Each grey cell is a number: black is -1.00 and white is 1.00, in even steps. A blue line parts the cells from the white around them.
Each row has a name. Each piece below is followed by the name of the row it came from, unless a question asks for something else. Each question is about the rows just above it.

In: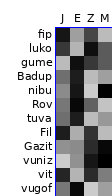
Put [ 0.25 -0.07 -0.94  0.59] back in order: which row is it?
vugof
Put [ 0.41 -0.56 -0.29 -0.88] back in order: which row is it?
luko
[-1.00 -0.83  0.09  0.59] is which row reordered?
nibu

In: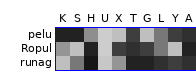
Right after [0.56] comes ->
[0.17]
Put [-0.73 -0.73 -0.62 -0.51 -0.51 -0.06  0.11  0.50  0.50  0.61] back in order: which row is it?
pelu
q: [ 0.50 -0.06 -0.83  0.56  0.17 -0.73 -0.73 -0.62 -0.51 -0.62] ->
runag
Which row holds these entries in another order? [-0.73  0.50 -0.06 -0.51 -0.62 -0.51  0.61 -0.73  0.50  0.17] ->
Ropul
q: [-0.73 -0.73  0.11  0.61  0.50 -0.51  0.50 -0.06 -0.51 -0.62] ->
pelu
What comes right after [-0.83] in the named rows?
[0.56]
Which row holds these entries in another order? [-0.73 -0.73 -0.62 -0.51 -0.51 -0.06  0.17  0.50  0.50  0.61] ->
Ropul

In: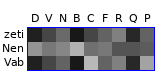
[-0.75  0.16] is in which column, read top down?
D
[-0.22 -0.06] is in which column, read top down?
F
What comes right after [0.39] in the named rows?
[-0.12]
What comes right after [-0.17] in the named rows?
[-0.81]

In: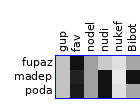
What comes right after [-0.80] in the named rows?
[0.25]
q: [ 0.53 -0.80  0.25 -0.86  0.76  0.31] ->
poda

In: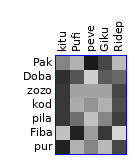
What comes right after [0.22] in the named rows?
[-0.56]
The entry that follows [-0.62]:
[-0.33]
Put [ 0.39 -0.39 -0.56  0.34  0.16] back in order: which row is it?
kod
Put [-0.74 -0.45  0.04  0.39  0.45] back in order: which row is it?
pur

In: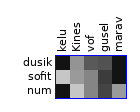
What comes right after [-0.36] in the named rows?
[-0.85]
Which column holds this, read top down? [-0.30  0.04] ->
vof
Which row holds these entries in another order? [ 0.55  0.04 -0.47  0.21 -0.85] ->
num
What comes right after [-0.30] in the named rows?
[-0.36]
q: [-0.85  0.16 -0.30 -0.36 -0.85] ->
dusik
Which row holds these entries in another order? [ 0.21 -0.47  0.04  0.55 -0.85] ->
num

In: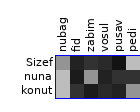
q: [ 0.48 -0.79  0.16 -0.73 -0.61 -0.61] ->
nuna
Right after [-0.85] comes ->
[0.48]
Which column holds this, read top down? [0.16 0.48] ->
nubag
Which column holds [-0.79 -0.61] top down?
fid
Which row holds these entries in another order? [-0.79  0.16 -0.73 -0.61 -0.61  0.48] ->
nuna
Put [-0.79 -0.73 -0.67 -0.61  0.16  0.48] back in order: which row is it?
konut

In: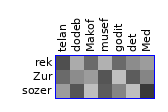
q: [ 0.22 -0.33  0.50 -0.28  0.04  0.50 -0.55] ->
sozer
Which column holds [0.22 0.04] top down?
Med

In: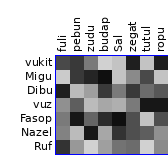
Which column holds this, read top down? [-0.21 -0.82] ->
zudu
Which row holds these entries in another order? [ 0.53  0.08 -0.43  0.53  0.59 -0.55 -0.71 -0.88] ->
Migu
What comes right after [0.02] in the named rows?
[0.47]
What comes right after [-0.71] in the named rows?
[-0.88]
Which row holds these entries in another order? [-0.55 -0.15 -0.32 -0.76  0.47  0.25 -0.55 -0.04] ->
Dibu

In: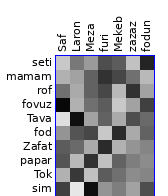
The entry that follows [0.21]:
[-0.39]
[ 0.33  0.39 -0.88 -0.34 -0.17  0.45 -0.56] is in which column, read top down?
Laron
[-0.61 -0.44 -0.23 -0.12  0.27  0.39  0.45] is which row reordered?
mamam
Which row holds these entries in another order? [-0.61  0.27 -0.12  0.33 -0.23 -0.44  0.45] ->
rof
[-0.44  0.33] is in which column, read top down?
Meza
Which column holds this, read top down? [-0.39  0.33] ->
zazaz

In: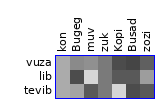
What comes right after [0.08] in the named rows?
[0.13]
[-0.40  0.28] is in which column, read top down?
Bugeg
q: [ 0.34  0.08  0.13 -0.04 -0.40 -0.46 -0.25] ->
vuza
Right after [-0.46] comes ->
[-0.25]
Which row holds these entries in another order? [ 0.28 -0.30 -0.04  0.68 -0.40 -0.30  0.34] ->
tevib
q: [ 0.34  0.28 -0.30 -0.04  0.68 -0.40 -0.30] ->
tevib
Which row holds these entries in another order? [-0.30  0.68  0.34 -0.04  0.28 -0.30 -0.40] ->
tevib

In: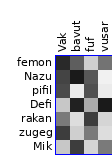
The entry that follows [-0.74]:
[0.34]
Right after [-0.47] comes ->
[-0.80]
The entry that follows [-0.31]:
[0.89]
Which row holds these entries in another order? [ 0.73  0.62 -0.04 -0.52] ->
zugeg
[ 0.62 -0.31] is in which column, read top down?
fuf
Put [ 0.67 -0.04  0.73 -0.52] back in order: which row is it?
rakan

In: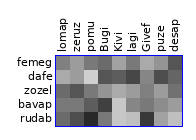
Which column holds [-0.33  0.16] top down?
Bugi
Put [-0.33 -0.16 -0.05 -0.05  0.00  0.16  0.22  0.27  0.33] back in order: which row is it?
femeg
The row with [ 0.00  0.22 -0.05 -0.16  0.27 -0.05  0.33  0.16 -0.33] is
femeg

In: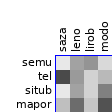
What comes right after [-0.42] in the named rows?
[0.21]
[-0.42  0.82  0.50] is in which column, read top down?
saza
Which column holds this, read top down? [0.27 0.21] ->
leno
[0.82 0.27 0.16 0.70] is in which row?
semu
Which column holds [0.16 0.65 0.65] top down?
lirob
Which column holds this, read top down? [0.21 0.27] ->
leno

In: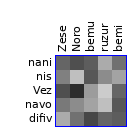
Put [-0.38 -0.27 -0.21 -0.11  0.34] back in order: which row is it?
nani
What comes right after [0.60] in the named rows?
[-0.21]
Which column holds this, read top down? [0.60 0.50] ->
ruzur
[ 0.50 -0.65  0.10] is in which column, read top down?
Noro
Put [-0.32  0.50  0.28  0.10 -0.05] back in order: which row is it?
navo

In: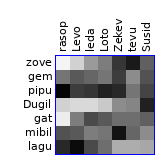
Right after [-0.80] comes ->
[-0.25]
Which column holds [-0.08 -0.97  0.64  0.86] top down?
rasop
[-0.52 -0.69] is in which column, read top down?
Zekev
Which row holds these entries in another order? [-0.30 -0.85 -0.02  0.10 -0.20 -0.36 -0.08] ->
mibil
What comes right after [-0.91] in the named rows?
[-0.42]

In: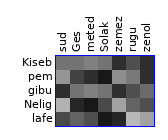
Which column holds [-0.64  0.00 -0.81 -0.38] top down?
meted
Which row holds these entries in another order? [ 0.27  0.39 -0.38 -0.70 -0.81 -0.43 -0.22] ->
Nelig
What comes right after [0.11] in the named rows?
[-0.05]
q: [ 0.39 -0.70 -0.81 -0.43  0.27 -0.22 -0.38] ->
Nelig
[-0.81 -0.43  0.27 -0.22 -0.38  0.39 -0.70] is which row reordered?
Nelig
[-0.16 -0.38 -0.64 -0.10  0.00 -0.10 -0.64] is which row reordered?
gibu
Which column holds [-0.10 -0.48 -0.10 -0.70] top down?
Ges

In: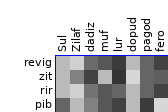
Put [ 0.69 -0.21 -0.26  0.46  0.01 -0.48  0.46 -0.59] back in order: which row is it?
zit
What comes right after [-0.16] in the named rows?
[-0.32]
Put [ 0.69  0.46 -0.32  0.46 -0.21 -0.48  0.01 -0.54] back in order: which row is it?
pib
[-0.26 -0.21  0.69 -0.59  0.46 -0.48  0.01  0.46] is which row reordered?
zit
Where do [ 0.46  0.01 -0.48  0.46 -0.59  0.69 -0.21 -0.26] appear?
zit

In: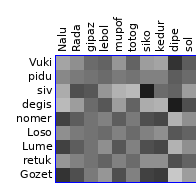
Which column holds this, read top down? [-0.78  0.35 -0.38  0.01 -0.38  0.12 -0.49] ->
siko
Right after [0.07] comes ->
[-0.04]
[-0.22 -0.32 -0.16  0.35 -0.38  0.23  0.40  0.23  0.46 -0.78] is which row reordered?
degis

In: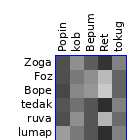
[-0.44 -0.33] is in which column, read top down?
Popin
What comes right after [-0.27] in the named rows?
[-0.59]

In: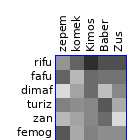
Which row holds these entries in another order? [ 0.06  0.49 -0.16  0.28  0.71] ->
dimaf
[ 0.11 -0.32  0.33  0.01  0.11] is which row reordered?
femog
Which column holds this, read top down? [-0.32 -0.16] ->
Baber

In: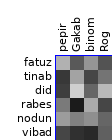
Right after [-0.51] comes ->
[0.62]
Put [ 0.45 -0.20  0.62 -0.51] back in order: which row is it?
did
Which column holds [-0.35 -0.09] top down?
Rog
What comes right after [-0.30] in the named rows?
[0.17]
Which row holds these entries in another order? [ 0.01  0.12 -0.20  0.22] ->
nodun
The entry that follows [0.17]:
[-0.35]
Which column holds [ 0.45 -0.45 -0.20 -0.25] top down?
Rog

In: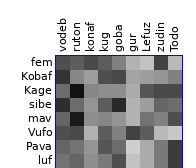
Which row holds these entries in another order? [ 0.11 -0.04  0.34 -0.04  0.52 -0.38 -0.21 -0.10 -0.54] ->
luf
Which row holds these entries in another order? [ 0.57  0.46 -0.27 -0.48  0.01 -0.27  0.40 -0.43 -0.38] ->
Vufo
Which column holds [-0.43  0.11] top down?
goba

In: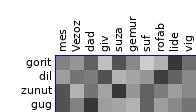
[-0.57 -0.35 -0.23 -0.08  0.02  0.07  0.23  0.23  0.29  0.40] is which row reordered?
gug
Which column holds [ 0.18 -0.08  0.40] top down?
Vezoz
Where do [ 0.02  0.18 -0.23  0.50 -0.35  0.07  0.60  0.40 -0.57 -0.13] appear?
gorit
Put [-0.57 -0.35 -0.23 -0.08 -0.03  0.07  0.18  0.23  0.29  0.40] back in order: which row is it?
zunut

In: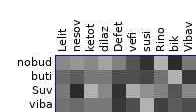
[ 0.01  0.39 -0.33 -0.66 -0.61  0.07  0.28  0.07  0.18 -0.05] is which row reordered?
nobud
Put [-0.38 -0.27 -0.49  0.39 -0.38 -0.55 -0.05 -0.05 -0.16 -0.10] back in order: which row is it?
viba
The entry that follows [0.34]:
[0.13]

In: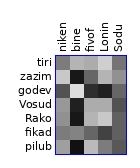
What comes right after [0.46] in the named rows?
[-0.03]
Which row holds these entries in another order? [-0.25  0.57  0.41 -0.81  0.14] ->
Rako
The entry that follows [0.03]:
[-0.20]
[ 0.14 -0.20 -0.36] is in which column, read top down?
Sodu

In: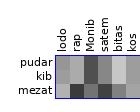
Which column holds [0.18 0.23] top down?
lodo
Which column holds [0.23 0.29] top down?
kos
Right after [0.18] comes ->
[0.34]

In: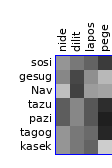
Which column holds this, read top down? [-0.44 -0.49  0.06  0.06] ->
dilit
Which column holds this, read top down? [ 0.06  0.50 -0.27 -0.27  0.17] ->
nide

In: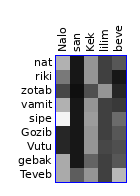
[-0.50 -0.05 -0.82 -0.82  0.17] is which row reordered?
riki
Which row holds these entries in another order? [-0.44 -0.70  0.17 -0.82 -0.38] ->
Vutu

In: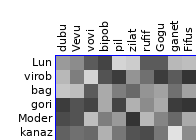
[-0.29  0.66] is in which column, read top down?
vovi
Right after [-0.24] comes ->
[-0.12]

